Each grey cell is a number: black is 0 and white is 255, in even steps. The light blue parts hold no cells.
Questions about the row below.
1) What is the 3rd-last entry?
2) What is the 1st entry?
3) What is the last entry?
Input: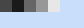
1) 102
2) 70
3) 231

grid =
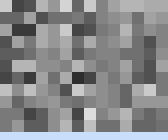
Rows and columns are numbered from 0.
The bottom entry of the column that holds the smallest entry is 93
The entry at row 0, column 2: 81
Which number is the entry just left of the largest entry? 69
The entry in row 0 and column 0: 202
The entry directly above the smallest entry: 181
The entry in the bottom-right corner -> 112
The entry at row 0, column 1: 69
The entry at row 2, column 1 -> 58
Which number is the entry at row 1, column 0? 102
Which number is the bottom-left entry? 121
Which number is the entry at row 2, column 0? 162
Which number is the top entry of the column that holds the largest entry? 202
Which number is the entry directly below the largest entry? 191
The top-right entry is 171
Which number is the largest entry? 221
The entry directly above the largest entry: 131
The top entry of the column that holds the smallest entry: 102
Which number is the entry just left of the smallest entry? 171
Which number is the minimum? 46
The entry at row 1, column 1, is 102

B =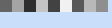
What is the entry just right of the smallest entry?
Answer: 196
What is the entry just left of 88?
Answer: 241
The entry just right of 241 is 88
